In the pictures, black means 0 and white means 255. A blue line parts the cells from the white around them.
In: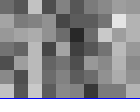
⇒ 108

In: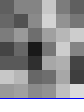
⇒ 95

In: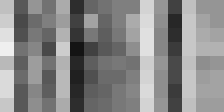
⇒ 192

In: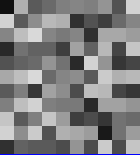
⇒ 17

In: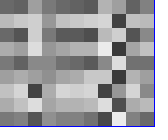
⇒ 105
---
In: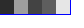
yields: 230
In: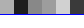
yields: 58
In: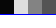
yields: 84
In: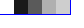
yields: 206
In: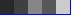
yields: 203
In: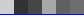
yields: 110
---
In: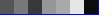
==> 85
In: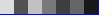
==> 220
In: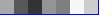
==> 168
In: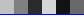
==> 193
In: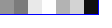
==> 149
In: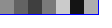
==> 141
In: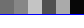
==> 111
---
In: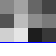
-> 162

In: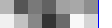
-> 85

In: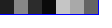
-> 135

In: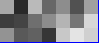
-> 41

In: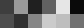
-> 154

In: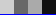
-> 104
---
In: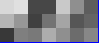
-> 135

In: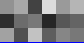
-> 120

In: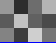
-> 117

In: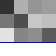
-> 91

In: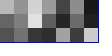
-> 204

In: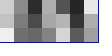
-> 159
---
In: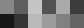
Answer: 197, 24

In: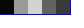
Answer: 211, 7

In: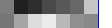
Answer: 235, 32

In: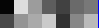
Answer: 221, 5

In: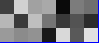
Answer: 225, 10

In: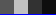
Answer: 193, 14
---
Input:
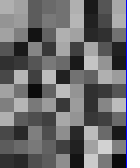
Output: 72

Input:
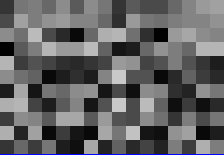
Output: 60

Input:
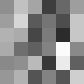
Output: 171

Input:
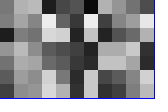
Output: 114

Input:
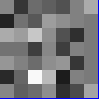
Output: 150
